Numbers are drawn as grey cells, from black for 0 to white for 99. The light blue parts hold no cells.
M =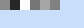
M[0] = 54
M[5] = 50
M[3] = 46

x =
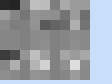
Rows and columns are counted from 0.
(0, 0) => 15
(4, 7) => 55
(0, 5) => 49
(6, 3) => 70
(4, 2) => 50
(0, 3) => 74
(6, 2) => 50
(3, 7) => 54
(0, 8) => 60
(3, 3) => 54
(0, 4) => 73
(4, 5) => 50
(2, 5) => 39
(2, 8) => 45
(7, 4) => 56
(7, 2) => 50
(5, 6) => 64
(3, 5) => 50
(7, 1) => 53
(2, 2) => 50

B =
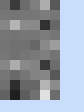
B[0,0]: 43
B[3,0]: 46
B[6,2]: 53
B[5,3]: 47
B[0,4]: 67
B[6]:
[52, 67, 53, 51, 22, 42]
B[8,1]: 18
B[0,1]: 23
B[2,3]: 53
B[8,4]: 70
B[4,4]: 53
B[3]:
[46, 45, 46, 46, 48, 46]
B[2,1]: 70
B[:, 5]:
[34, 46, 40, 46, 61, 45, 42, 34, 54, 42]
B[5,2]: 46
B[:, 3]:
[49, 46, 53, 46, 40, 47, 51, 51, 40, 44]
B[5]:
[46, 44, 46, 47, 49, 45]

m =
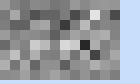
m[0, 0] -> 60
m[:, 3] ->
[53, 32, 61, 54, 79, 68, 40, 50]
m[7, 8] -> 57
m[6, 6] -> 37
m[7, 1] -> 55
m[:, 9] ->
[58, 88, 47, 64, 67, 26, 68, 48]
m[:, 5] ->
[46, 39, 42, 37, 52, 49, 56, 63]
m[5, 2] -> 49
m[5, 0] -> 59
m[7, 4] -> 57
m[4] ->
[41, 56, 51, 79, 72, 52, 84, 79, 15, 67, 50, 56]
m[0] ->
[60, 51, 46, 53, 52, 46, 48, 59, 53, 58, 59, 58]
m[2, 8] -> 72
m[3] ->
[60, 50, 55, 54, 51, 37, 51, 63, 58, 64, 67, 51]
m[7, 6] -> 56
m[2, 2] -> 38
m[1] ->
[47, 65, 44, 32, 39, 39, 48, 29, 43, 88, 51, 29]
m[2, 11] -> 50
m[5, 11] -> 65
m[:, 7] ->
[59, 29, 49, 63, 79, 45, 55, 48]
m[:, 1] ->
[51, 65, 38, 50, 56, 74, 46, 55]
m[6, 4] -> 56

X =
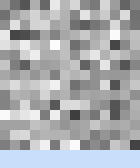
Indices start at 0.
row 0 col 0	60
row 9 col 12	68
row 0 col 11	61
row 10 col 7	85
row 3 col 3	41
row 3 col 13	74
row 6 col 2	37
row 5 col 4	67
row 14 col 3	82
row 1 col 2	72
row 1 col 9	67
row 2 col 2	60
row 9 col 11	61
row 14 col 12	70
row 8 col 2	74
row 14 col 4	93
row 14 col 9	54
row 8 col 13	77
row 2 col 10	54
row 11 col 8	57
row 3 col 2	30
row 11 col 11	32
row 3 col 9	66
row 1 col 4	70
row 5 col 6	74
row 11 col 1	83
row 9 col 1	70
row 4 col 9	69
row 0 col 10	83
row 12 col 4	72
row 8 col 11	32
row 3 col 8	78
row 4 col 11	27
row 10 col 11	33
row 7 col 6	75
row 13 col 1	82
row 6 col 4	61
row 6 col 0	76

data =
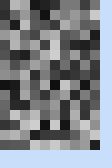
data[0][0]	21
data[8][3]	32
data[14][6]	65
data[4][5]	78
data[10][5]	59
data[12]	[20, 27, 73, 80, 7, 78, 8, 60, 79, 56]
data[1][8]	47
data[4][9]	20
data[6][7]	19
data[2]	[39, 11, 73, 35, 32, 22, 67, 55, 36, 39]
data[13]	[64, 70, 57, 12, 22, 23, 23, 36, 61, 77]
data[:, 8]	[24, 47, 36, 56, 12, 24, 51, 30, 8, 48, 22, 20, 79, 61, 60]
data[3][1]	68
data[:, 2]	[65, 59, 73, 38, 49, 12, 44, 68, 57, 64, 15, 56, 73, 57, 35]
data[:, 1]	[71, 40, 11, 68, 70, 17, 30, 50, 10, 13, 16, 76, 27, 70, 34]
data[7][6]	17
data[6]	[52, 30, 44, 62, 53, 19, 43, 19, 51, 22]
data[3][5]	68
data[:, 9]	[45, 78, 39, 11, 20, 45, 22, 20, 46, 30, 35, 64, 56, 77, 12]
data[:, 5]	[19, 57, 22, 68, 78, 80, 19, 26, 6, 48, 59, 54, 78, 23, 78]
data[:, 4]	[13, 7, 32, 63, 24, 68, 53, 48, 66, 20, 45, 38, 7, 22, 68]
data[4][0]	29
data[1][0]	18
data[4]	[29, 70, 49, 65, 24, 78, 29, 15, 12, 20]

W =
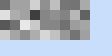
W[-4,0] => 43
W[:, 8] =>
[66, 38, 64, 62]
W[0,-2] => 45
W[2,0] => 34
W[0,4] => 56
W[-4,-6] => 81
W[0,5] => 74
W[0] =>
[43, 63, 63, 81, 56, 74, 46, 45, 66]
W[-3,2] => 63
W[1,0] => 87
